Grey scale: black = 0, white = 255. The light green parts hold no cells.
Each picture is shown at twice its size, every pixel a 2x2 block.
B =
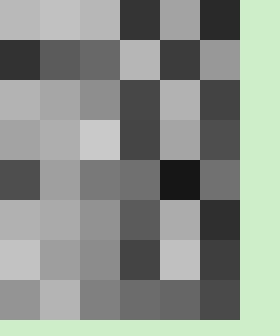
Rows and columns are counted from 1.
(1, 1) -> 185
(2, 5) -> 60
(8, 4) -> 108
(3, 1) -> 179
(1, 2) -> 193
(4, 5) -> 165
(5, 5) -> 22
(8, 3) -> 128
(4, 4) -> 69
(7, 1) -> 194
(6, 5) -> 172

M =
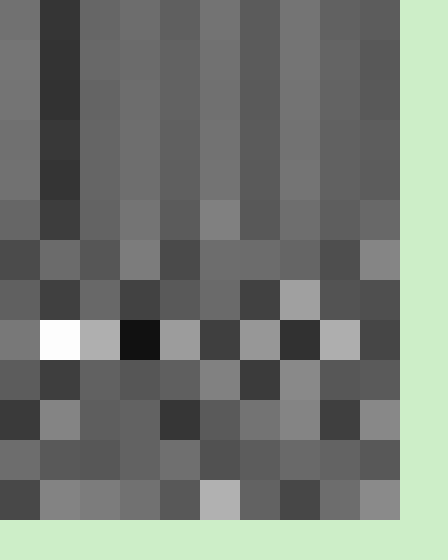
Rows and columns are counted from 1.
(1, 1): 113
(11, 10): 136
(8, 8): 160
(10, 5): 95
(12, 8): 105
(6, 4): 116
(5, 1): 113
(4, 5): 96
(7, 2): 107
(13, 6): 177
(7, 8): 101
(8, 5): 89
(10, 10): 90
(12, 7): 92
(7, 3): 86
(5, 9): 97
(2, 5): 98
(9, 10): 70
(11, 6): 90
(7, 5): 74
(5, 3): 101
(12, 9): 99
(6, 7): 88
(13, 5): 88
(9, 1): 120
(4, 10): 93
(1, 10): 92
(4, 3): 101
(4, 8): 114
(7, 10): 133
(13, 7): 98

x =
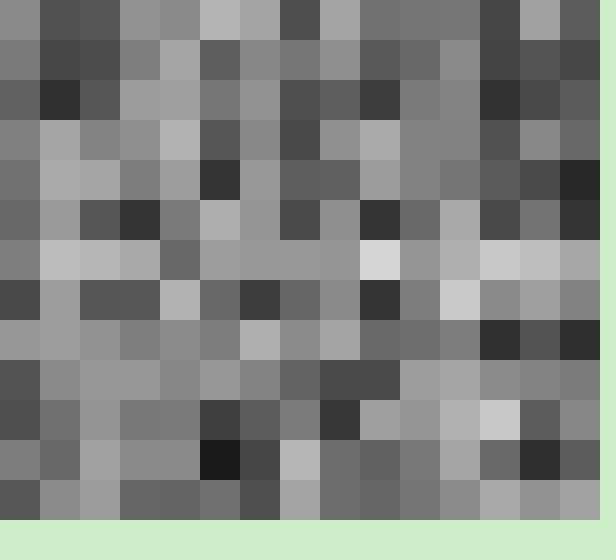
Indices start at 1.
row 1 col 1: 137
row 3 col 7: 146
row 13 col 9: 109
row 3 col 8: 80
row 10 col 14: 132
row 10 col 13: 140
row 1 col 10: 114
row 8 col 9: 137
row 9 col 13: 49
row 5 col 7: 152
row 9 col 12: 124
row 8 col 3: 85
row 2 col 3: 76
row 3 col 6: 119
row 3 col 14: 72
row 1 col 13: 70
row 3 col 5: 159
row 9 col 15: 47
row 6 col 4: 51
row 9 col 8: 140
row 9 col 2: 157
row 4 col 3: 131
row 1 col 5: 138
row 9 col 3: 146
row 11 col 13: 199
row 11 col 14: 92
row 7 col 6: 158
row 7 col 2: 188
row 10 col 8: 99
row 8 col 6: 103
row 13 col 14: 146
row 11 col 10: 159
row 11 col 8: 123
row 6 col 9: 142
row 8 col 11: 124
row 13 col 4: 102
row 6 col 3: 86
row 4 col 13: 81
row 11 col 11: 149

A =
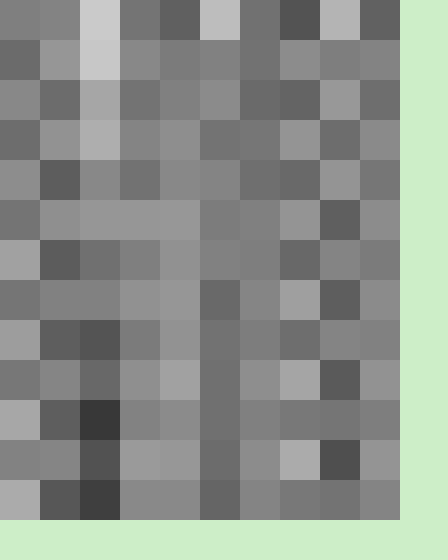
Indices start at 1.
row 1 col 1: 127
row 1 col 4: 116
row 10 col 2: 133
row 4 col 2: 146
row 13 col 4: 137
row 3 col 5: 128
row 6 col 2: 143
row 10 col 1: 119
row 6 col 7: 128
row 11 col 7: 128
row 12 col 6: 108
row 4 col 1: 109
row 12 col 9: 79
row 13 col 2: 87
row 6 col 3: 150
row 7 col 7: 126
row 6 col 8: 148
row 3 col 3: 166
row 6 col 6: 124
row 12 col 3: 82
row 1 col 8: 83
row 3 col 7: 106
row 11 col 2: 94
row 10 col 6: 112
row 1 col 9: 180
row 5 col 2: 93
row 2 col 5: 123
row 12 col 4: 154
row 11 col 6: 112
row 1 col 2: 131
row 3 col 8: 100
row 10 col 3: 104

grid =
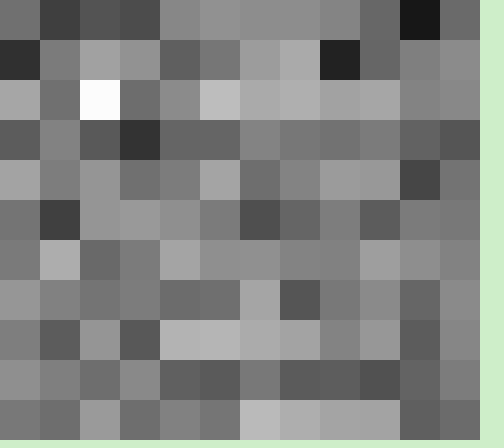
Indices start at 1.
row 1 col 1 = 112
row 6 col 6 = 123
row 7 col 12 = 130
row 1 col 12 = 106
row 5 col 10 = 152
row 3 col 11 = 131
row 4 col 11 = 98
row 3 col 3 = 252
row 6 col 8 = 101
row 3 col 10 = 166
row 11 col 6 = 117
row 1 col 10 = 103
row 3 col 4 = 109
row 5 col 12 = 115
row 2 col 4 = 146
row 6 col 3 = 149
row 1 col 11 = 23
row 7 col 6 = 143
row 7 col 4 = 123
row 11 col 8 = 174
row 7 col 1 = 122
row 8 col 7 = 165
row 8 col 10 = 138
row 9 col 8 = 163
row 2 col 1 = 48
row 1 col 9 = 132
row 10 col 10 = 81
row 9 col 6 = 181
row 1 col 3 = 83
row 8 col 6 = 111
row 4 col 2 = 130
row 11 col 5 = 129
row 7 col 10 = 158
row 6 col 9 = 125

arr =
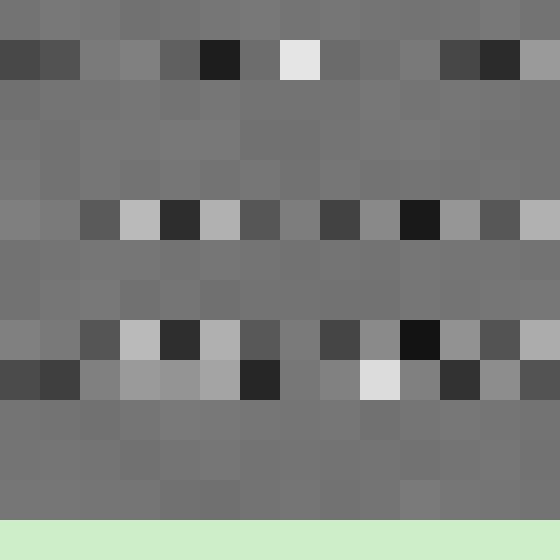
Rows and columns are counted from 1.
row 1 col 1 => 115
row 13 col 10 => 116
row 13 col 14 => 115
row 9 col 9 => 69
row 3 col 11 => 116
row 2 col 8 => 229
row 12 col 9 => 115
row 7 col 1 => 114
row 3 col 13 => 117
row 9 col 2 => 121
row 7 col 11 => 118
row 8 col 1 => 114
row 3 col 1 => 112
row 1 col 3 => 118
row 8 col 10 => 114
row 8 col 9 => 114
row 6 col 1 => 127
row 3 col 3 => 116
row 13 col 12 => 118
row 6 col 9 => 66
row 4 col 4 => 118
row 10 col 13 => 141
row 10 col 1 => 75
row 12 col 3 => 116
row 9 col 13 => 83
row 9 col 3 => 85
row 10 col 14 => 83
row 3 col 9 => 115
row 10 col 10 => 220
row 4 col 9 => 116
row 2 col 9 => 107
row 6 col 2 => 122
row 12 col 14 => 114
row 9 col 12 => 146
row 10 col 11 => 128

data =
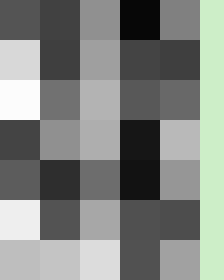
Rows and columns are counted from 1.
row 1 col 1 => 84
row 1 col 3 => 144
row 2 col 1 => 216
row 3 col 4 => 88
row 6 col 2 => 83
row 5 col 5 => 150
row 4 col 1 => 68
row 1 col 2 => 65
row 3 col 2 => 113
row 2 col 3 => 159
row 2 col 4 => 68

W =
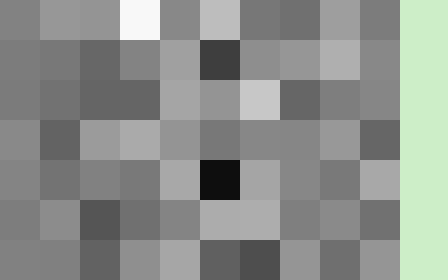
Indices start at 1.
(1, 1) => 130
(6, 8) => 127
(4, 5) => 148
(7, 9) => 111
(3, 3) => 101
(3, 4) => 101
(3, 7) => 199
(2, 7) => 142
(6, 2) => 140
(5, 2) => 115
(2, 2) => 120
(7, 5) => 166
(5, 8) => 135
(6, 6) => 172
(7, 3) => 98
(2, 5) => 160
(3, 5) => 165
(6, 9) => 138
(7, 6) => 96
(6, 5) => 132
